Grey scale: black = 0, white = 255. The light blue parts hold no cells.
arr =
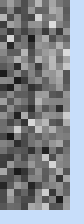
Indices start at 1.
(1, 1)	123
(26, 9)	52
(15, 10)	136
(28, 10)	102
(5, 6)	117
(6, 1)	67
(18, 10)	172
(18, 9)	79
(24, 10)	127
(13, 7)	105
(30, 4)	68
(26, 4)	66
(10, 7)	130
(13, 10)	98
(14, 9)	81
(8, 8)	170
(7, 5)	62
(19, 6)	195
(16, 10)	138
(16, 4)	84
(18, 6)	157
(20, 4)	77
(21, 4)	73
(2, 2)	134
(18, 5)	215
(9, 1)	111
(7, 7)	142
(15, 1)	159
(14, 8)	88
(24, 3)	107
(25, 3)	26
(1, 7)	113
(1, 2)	159
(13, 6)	68
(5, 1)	106
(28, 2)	168
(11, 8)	149
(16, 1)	78
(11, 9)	176
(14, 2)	137

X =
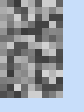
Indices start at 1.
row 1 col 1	155
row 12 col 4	156
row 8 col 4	113
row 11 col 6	72
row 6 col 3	163
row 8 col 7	176
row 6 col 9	126
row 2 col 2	183
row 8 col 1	141
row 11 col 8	182
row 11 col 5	179
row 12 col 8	195
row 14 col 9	170
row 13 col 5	182
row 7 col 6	177
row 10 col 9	97
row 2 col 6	142
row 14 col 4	121
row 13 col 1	108
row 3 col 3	206
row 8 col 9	76
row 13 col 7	73
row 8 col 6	63
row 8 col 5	125
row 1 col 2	100
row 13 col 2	67
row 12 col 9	65
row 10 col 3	120
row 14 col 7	98
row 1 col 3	58
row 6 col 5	196
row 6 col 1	114
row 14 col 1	78
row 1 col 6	88
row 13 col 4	108

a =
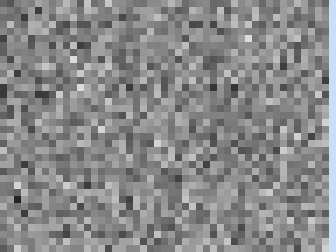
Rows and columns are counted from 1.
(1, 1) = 101
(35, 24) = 109
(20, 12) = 108
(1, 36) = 152
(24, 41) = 182
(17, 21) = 91
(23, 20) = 125
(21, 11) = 143
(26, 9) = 182
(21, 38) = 131
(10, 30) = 87
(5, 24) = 110
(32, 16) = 129
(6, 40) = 148
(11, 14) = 129
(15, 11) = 156
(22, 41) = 205
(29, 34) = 150
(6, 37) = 120
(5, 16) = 158
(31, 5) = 161
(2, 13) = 184
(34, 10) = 68
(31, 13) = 112
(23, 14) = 120
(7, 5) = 88
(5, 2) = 115
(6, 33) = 122
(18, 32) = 92
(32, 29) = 102
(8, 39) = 147
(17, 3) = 167
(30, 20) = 183
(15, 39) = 192
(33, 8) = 164
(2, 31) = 107
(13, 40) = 155
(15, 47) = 127
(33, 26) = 126
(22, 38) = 147

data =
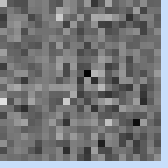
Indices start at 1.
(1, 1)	192
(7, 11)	123
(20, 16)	139
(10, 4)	107
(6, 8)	133
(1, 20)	100
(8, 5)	126
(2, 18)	105
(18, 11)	142
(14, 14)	104
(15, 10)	203
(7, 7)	128
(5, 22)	104
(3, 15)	165
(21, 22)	121
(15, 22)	92
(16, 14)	53
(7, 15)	102
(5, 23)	134
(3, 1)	59
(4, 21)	66
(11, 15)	167
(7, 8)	92
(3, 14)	170
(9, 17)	103
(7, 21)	123
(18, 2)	124
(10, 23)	127
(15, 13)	73
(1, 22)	97
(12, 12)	56
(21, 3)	124
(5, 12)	72
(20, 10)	115
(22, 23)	110
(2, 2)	122
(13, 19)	58
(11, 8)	120
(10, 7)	131

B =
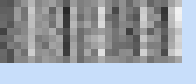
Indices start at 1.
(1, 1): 90
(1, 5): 182
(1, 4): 147
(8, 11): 170
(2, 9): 158
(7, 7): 111
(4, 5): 190
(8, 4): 113
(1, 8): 159
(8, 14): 121
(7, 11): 163
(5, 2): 120
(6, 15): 190
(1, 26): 191
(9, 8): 147
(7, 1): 78
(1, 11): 154
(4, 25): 185
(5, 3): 119
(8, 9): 166
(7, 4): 138
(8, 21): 208
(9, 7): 155
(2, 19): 121
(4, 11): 183
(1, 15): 172
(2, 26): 242
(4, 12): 136
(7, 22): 126
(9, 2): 81
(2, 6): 143
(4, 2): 87
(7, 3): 116
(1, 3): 121

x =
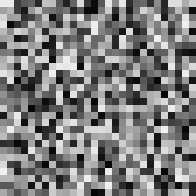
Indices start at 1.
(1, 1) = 235
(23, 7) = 135
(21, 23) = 11
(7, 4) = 195
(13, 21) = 94
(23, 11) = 154
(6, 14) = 102
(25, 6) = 116
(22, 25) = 192
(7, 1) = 50
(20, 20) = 155
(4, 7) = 163
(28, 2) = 133
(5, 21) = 56
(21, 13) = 67
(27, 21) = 170
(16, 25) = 236
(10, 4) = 212
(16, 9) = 82
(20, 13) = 103
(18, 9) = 141
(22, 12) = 197
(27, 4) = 153
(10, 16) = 107
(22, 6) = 142
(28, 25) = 170
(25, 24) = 7
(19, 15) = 218
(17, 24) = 212
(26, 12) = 156
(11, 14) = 97
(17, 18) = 116
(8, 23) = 93
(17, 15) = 14
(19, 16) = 213
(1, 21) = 105
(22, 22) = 209
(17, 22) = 131
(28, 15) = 17
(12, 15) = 140

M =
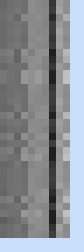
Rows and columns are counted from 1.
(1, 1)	103
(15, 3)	117
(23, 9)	150
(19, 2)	111
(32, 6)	142
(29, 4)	142
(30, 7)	134
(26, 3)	115
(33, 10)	136
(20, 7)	145
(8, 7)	145
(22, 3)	102
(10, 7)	131
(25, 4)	112
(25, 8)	59
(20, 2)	127
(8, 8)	31
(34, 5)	140
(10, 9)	155
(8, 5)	127
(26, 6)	136
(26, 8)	63
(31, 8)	32
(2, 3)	118
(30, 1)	107
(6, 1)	106
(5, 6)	135
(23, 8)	32
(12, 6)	155
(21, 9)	159
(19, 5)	142
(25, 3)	115
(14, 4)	112
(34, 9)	152
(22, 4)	143
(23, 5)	143
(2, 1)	107
